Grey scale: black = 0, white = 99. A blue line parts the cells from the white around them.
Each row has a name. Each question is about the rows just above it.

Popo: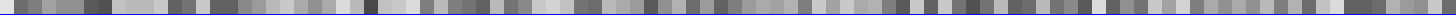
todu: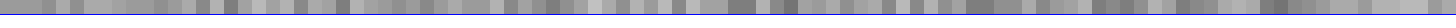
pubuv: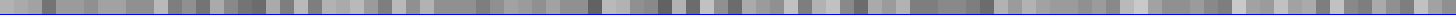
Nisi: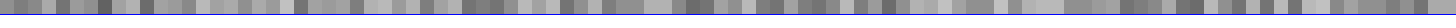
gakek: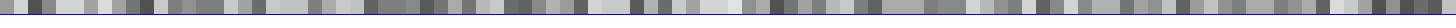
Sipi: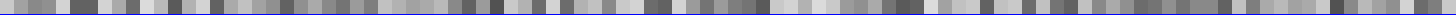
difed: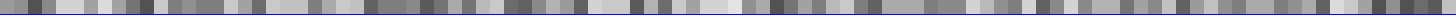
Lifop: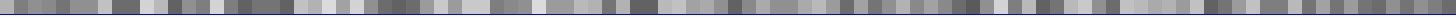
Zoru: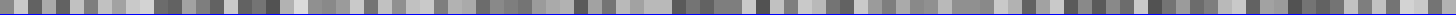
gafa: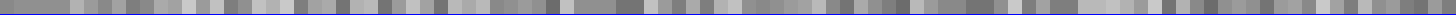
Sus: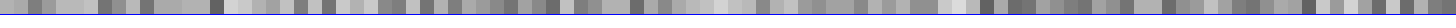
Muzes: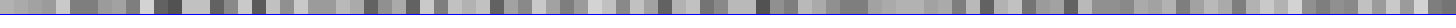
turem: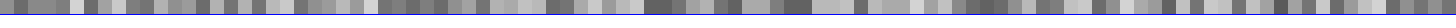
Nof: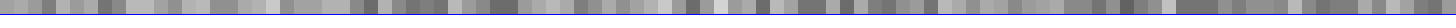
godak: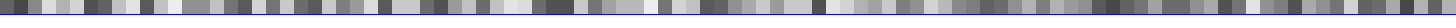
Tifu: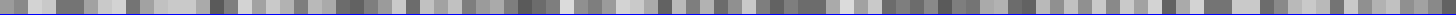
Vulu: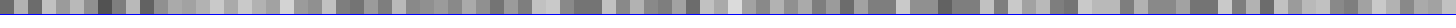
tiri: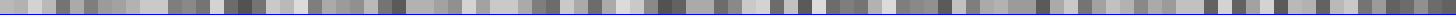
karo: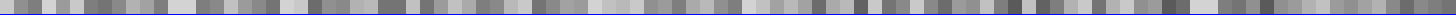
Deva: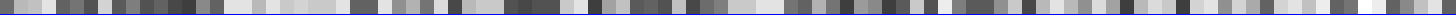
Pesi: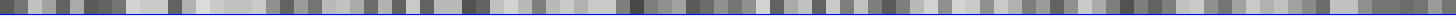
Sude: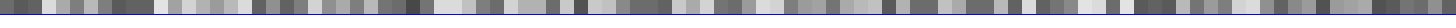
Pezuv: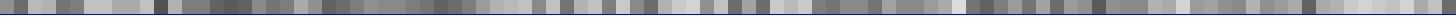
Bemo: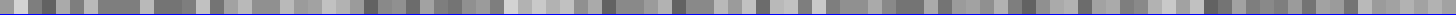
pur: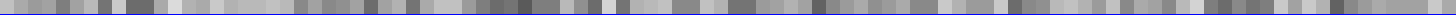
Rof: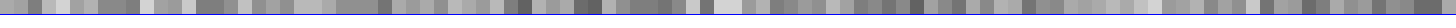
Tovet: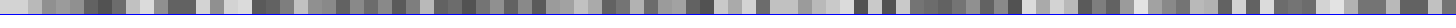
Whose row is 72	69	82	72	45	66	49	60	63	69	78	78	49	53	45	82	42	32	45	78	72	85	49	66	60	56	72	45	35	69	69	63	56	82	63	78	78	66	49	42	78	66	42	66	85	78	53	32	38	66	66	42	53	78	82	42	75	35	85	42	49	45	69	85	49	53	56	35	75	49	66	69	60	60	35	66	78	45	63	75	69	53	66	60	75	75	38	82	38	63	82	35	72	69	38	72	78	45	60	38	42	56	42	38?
tiri
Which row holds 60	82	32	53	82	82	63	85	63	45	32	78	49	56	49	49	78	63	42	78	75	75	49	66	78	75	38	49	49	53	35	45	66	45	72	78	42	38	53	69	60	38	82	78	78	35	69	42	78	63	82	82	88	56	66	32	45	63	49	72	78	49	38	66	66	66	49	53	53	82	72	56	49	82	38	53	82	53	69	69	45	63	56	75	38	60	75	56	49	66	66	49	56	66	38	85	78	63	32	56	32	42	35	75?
gakek

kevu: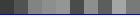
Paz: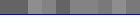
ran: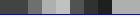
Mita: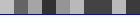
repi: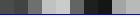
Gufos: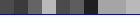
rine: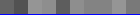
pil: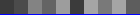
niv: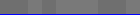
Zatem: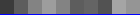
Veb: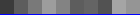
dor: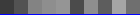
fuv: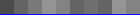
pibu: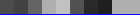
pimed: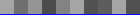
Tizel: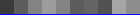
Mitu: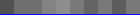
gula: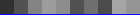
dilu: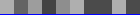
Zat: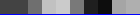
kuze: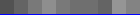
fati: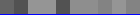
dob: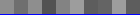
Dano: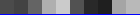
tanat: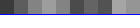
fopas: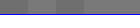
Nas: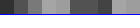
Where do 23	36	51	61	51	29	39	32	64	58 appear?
tanat
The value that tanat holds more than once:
51
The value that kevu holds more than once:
55

